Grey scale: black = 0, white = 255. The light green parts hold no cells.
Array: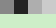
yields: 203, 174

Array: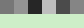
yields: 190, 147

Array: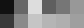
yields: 221, 197

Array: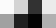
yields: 251, 235

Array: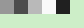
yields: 249, 185

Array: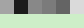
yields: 218, 164
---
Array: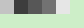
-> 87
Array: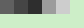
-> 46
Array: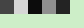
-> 12
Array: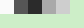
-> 43
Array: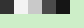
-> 201
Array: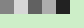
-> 97
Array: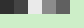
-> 234
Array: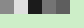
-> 27
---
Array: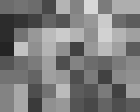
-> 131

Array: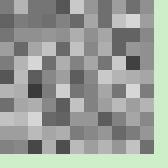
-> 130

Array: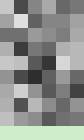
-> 191

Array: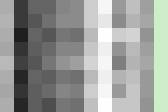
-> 173

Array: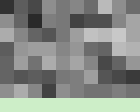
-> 142

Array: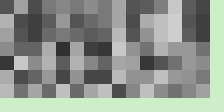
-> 185

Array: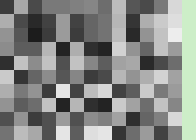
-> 115

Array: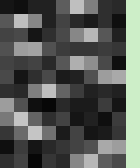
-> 47
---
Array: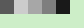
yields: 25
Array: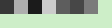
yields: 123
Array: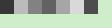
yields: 77
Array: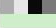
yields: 121
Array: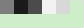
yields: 216
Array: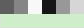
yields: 214
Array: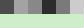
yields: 204
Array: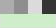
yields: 52
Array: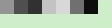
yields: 13
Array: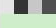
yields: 79
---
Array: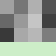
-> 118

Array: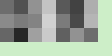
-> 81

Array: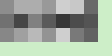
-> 173

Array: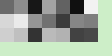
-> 141

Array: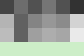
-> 109

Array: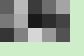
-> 185
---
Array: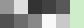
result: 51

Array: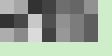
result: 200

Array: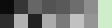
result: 102

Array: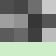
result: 54

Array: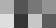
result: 119

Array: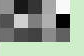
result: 126

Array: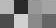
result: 152

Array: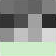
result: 161

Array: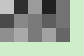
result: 122
